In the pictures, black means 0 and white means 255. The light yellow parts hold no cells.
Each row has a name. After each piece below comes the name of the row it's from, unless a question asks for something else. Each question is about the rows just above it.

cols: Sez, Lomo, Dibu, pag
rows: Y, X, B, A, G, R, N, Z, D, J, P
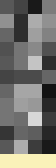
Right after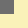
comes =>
[216]
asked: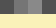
A

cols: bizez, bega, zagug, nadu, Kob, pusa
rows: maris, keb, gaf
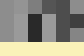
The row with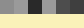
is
keb
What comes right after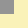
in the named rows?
[126]

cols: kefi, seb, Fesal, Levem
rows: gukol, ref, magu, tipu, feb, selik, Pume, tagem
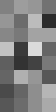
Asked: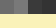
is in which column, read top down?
seb
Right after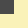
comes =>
[101]
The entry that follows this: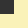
[66]
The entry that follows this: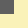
[51]
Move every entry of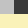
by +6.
[200  64]

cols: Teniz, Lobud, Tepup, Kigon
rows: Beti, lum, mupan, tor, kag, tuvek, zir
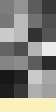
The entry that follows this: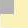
[235]
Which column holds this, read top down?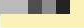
Lobud
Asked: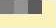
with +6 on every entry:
[131 153  98]
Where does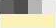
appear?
tor
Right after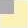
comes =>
[159]
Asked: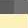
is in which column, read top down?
Tepup

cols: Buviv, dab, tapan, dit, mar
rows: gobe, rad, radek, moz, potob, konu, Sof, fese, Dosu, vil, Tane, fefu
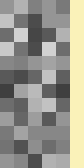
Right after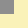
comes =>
[109]
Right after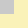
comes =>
[115]
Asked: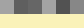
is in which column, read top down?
dab
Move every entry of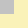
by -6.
[188]
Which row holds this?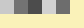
moz

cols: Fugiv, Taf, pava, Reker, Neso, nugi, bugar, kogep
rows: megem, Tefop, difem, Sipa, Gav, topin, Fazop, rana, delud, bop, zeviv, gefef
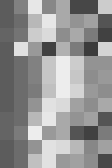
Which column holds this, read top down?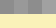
bugar
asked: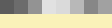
zeviv

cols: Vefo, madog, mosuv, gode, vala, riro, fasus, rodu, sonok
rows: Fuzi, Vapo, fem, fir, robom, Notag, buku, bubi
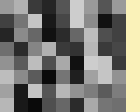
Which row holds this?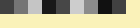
Vapo
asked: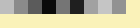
Notag

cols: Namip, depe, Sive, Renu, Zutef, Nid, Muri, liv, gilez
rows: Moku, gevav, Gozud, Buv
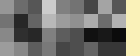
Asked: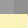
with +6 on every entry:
[162 150]
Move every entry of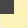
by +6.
[76]

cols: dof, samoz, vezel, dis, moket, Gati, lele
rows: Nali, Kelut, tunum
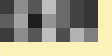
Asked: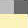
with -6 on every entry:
[184 100]
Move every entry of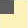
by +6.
[100]
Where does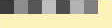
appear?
tunum
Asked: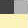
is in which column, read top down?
Gati

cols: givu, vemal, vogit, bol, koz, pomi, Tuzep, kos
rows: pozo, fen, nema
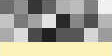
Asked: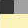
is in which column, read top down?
vogit
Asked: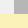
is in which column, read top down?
kos
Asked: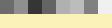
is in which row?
pozo
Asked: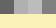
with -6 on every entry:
[ 94 170 182 122]

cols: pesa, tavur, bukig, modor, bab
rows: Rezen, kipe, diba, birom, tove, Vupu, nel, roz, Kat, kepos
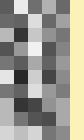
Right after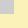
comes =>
[69]
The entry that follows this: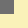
[177]
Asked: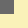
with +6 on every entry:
[111]
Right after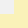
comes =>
[84]
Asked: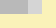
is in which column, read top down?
pesa

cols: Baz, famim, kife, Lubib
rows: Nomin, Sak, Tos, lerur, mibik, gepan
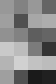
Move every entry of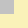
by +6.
[200]
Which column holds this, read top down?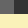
Lubib
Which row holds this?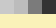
lerur
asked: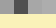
Sak
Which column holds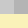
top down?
Baz
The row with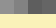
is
Tos
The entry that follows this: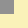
[130]

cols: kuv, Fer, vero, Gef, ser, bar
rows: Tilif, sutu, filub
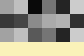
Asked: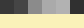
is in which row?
sutu
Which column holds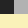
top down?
ser
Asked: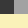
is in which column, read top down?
kuv
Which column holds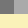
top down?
Gef
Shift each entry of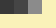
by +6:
[ 62  75 145]
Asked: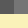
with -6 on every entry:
[ 83 111]
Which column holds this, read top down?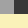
kuv

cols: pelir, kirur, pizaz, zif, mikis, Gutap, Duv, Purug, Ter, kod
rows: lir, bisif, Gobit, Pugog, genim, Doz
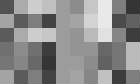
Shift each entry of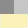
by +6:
[146 204]
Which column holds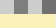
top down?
pizaz
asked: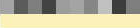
Doz

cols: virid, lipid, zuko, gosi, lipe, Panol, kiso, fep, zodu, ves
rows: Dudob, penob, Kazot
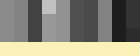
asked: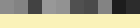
Kazot
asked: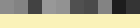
penob
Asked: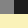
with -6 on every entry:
[125  23]
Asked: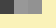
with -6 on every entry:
[ 60 146 140]
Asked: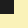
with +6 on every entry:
[35]

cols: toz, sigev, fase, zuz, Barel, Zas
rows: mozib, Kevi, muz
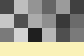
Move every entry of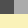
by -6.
[ 73 165]
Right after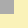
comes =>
[142]
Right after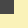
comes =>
[190]

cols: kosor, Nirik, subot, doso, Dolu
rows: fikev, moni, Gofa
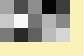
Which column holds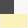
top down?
Nirik
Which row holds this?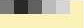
Gofa
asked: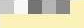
moni

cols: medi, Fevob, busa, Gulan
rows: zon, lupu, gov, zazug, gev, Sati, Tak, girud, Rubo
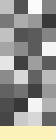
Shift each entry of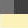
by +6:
[120  70]
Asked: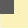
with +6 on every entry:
[97]
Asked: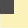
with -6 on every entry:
[71]
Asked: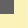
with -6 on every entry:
[92]
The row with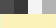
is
girud

